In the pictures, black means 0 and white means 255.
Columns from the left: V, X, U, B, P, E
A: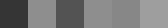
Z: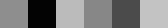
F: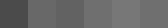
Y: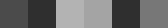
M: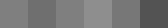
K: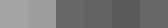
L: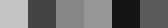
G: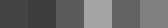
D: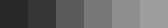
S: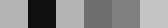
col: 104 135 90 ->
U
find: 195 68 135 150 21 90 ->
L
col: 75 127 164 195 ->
V
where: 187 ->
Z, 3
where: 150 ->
L, 4

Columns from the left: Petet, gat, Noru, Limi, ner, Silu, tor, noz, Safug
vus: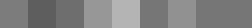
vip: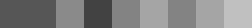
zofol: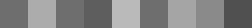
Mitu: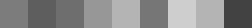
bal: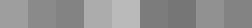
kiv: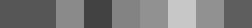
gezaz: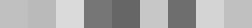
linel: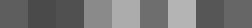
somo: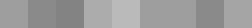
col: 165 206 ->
tor
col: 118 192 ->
Safug

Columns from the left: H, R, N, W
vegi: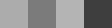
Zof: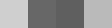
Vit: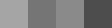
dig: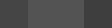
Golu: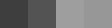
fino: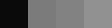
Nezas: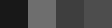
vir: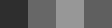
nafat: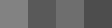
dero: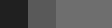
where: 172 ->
vegi, 1
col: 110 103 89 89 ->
R
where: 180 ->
vegi, 3
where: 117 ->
Vit, 2
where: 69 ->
dig, 1

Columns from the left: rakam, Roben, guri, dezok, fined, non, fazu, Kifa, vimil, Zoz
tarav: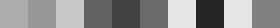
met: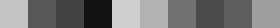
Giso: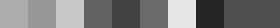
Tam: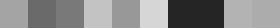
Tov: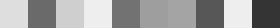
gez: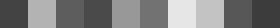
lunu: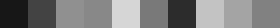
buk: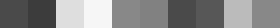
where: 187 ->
buk, 9
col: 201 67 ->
guri

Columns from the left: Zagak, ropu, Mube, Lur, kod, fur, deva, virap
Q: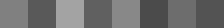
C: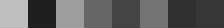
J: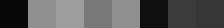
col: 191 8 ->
Zagak
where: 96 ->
Q, 4

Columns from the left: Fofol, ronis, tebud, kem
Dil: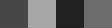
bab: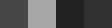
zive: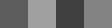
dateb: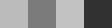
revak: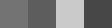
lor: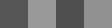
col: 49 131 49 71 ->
kem
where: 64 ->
zive, 3

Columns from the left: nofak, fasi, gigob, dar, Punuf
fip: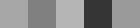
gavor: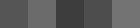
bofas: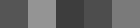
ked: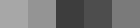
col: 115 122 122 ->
Punuf
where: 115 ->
gavor, 5
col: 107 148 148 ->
fasi
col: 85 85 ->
nofak
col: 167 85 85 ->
nofak

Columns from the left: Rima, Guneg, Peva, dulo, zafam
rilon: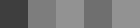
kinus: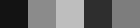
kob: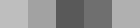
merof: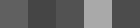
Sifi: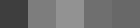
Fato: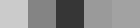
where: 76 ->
merof, 5
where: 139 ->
kinus, 2
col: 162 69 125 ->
Guneg
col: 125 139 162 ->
Guneg
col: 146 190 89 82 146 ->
Peva
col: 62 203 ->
Rima
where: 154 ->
Fato, 4

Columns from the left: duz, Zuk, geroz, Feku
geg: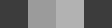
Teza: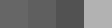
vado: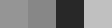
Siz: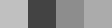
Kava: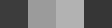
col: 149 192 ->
duz
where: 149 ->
vado, 1

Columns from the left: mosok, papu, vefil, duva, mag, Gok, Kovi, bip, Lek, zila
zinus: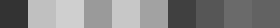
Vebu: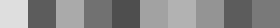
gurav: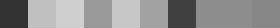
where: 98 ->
zinus, 10
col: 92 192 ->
papu
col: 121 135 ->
zila
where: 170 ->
Vebu, 3

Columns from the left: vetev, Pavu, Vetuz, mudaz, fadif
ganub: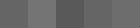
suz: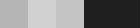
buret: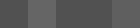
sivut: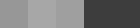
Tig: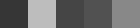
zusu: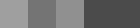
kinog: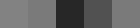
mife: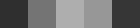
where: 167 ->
sivut, 2
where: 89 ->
ganub, 3
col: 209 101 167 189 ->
Pavu
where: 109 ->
ganub, 5

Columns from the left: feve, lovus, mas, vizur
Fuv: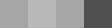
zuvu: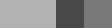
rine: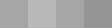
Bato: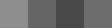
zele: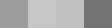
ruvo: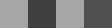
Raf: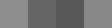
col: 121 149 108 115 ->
vizur
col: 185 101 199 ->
lovus
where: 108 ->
Bato, 4

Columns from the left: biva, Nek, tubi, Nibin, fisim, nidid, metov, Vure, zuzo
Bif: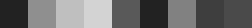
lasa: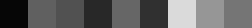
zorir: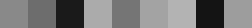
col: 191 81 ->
tubi
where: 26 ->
zorir, 3
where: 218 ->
lasa, 7
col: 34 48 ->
nidid
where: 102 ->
lasa, 5
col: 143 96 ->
Nek

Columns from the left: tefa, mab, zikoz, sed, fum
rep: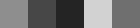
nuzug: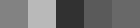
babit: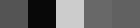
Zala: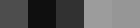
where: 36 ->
rep, 3
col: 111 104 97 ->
fum
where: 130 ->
nuzug, 1
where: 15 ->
Zala, 2
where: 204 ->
babit, 3
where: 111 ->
rep, 5
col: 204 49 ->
zikoz

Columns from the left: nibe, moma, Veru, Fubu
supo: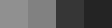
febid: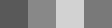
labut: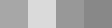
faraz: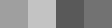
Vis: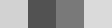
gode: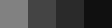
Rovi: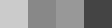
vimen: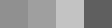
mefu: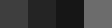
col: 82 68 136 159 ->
moma
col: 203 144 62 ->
nibe
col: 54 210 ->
Veru
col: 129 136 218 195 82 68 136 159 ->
moma

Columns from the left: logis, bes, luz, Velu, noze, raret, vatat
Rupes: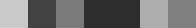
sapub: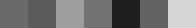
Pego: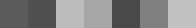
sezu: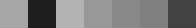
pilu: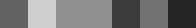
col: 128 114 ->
raret
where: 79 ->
Pego, 2
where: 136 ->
sezu, 5
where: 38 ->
pilu, 7
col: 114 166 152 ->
Velu
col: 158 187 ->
luz
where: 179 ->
sezu, 3

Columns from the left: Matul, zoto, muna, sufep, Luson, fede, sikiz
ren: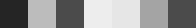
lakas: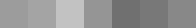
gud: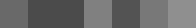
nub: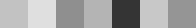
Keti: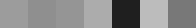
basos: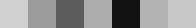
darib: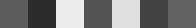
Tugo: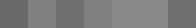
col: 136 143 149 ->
sikiz
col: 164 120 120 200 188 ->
fede
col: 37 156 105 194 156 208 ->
Matul

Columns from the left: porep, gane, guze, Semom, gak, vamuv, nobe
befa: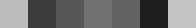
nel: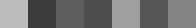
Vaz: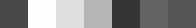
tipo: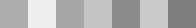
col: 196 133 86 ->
nobe
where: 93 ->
nel, 3
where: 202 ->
tipo, 6
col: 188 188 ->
porep
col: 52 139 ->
gak

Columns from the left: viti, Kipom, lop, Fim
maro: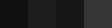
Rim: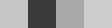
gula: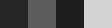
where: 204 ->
Rim, 4
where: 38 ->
gula, 1

